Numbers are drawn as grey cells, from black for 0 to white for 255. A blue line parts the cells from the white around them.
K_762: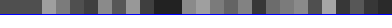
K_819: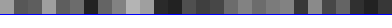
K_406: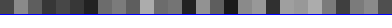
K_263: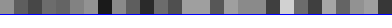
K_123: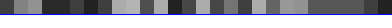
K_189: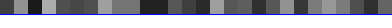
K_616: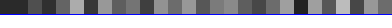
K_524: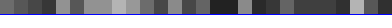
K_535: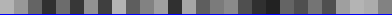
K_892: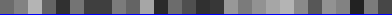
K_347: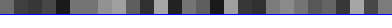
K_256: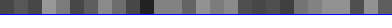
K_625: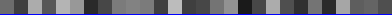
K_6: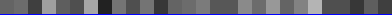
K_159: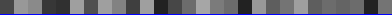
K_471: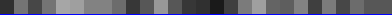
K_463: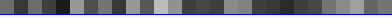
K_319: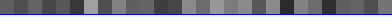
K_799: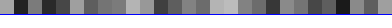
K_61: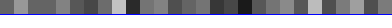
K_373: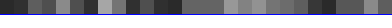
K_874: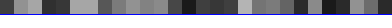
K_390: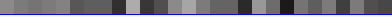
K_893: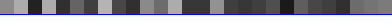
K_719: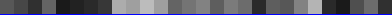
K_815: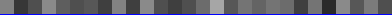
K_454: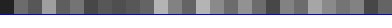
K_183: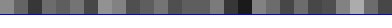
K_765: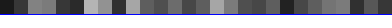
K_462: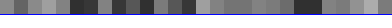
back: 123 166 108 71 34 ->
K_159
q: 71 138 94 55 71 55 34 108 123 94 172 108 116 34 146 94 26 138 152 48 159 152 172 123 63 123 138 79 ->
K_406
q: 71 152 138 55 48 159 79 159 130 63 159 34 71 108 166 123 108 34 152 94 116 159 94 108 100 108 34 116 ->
K_159
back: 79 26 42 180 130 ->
K_719

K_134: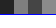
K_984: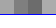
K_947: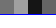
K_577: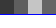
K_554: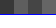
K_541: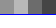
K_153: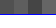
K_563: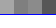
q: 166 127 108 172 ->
K_984
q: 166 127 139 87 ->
K_563
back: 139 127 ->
K_563
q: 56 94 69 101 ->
K_554
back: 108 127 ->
K_984

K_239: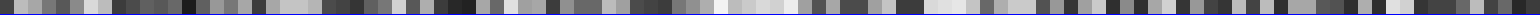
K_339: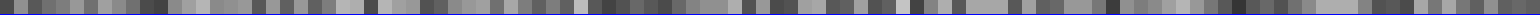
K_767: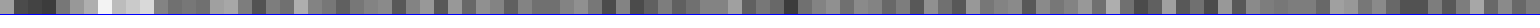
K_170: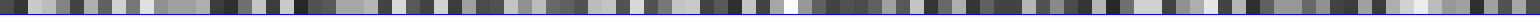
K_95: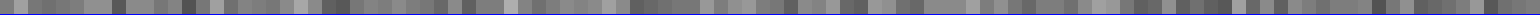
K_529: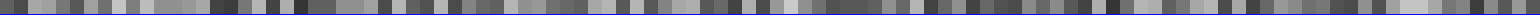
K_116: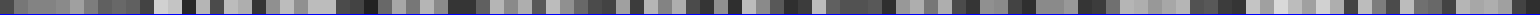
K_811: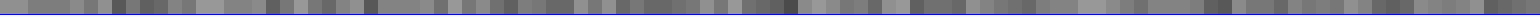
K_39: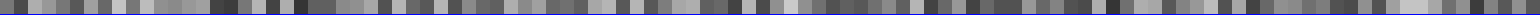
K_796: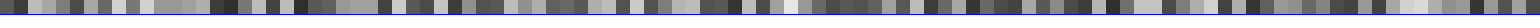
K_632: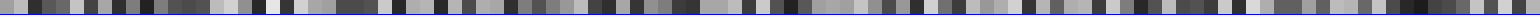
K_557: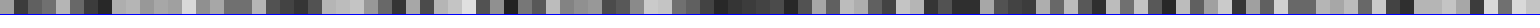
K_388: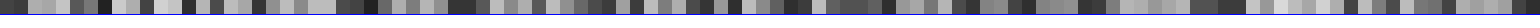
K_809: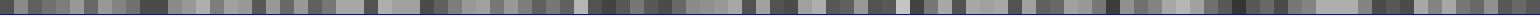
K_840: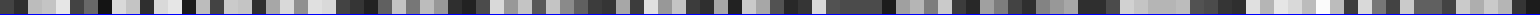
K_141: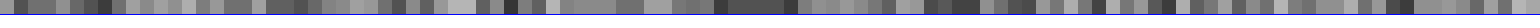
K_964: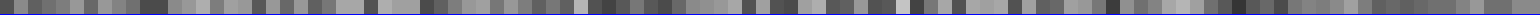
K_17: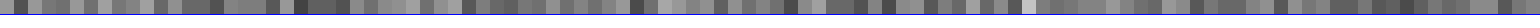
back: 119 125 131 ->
K_95
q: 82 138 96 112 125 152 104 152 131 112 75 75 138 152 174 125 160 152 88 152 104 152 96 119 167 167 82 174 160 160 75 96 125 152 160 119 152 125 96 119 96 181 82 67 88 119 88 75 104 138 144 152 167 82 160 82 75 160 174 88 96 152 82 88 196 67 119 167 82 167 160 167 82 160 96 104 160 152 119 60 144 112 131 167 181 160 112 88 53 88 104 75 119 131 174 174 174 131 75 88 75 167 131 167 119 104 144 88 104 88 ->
K_809
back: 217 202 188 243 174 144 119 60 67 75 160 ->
K_239
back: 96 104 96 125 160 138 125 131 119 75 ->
K_964
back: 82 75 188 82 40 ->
K_632
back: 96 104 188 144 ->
K_170

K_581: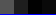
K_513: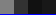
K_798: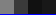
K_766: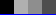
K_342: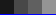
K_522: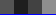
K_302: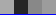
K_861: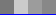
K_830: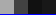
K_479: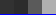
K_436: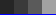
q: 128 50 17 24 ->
K_513
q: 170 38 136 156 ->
K_302
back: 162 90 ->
K_436
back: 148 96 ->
K_342

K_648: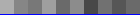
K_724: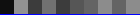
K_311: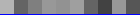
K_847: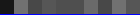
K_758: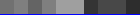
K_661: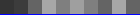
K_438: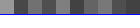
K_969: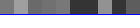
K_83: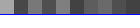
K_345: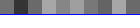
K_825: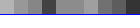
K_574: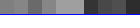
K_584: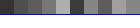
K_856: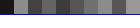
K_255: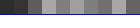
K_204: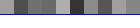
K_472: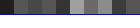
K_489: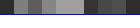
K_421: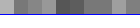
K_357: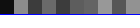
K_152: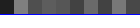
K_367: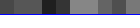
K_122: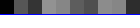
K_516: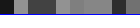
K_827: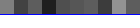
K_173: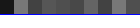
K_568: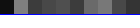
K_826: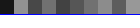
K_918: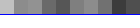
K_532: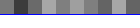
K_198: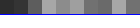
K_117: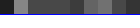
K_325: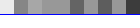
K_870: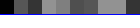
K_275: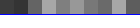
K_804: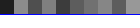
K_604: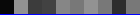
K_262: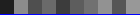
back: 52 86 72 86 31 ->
K_472
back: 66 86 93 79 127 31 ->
K_152
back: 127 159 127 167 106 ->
K_532
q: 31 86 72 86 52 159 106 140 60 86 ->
K_472
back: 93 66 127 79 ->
K_83
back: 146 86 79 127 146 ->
K_870

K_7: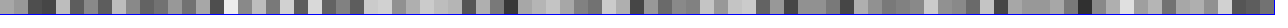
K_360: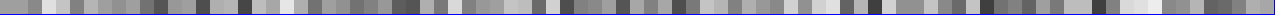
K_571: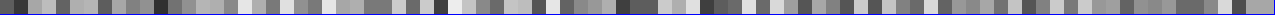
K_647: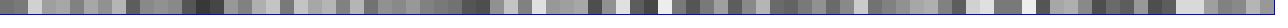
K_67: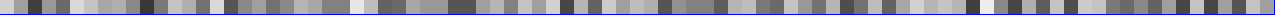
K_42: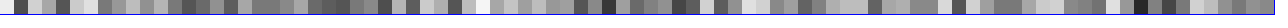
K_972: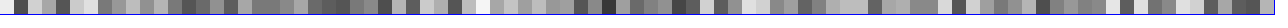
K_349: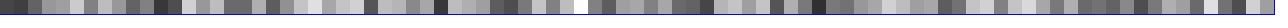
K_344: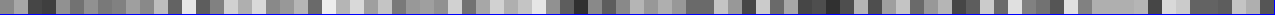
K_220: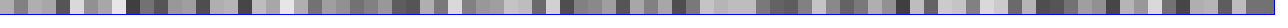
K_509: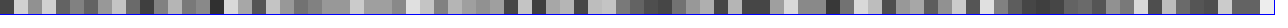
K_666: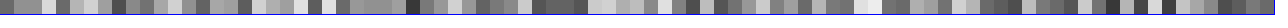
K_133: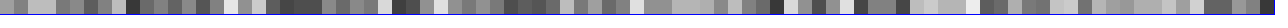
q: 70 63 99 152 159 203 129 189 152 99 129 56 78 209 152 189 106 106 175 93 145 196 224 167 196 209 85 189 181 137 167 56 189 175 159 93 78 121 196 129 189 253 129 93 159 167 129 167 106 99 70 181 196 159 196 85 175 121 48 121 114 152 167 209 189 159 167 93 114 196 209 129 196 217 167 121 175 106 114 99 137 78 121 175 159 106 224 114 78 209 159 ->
K_349
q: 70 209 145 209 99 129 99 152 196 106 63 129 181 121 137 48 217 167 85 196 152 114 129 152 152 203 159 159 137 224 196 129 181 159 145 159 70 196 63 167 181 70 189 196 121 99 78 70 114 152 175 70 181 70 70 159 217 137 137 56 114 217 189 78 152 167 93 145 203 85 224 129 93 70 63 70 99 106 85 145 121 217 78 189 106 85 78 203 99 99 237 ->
K_509
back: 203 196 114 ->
K_133

